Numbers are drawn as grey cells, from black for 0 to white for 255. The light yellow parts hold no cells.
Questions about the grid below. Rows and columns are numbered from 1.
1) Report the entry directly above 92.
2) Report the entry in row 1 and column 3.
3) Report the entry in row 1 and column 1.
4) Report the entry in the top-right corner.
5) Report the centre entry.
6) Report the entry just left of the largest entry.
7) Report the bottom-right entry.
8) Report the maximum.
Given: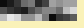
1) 215
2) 54
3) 12
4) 161
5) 107
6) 187
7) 92
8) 230

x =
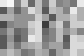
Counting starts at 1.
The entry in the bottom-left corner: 162
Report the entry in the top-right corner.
233
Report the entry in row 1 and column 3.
132
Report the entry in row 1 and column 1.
233
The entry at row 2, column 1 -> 89
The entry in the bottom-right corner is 189
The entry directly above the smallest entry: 162
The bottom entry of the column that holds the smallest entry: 162
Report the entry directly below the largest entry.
162
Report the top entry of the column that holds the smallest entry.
118
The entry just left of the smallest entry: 218
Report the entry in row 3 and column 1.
175
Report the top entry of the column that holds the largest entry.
247
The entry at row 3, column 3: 146
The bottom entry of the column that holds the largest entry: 189
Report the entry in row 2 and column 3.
104

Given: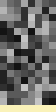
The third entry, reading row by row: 90
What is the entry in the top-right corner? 74
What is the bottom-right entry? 19
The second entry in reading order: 106
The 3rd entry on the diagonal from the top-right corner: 74
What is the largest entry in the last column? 165
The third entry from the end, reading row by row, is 196
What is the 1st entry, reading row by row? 150
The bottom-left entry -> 180
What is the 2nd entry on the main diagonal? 135
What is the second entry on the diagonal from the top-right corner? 33
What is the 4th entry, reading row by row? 165
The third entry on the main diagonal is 135
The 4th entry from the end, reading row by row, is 135
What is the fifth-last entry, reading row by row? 135

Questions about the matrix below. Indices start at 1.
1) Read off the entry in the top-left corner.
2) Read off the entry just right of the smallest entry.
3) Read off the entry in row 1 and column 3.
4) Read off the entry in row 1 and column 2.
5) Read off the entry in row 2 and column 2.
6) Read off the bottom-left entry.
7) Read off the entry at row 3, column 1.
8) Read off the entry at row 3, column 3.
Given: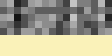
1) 140
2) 80
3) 36
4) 169
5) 126
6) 80
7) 156
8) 20

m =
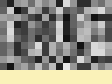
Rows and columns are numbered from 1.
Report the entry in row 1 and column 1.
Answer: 87
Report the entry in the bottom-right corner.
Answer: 163
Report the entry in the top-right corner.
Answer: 163
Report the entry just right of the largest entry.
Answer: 150
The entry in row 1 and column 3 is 150
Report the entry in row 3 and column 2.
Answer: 150
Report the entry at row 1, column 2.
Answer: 33
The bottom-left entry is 87
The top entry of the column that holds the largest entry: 217
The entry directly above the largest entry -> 19
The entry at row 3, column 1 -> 163
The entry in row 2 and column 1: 99
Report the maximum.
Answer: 229
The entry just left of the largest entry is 33

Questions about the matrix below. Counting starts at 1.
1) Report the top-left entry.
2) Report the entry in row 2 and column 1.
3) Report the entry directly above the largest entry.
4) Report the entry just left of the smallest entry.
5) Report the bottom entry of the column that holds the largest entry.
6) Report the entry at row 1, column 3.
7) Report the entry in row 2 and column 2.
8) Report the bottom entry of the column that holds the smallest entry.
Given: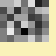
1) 177
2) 75
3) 192
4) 103
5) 103
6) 207
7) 164
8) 152

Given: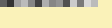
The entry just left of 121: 203
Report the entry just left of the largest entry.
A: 121

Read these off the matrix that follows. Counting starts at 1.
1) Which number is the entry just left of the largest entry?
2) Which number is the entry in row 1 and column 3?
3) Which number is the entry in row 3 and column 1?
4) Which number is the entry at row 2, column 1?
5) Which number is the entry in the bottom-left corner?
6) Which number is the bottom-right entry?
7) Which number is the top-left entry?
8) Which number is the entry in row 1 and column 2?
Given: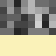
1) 84
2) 37
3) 84
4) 68
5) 110
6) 68
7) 110
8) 137

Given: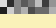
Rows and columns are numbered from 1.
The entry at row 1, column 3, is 133
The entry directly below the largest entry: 31
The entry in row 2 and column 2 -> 205
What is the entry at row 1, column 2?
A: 45
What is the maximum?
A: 220

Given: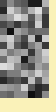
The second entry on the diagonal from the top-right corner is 220
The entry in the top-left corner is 72
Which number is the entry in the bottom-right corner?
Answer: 138
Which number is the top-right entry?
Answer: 178
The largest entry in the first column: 220
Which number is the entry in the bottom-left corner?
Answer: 111
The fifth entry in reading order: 28
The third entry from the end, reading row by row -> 16
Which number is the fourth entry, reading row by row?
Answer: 87
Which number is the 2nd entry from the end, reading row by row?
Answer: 40
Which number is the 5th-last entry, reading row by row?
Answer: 138
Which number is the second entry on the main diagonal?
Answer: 206
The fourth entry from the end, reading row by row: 138

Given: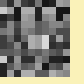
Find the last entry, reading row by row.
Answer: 134
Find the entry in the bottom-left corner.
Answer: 34
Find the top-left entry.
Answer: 105
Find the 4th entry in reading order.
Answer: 61
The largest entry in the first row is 159
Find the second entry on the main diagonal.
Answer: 159
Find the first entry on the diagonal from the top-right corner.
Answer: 147
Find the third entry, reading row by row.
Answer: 147
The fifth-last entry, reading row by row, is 91
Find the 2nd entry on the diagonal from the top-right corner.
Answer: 22
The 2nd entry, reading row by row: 46
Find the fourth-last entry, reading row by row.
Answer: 91
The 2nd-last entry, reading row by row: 147
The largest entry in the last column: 159
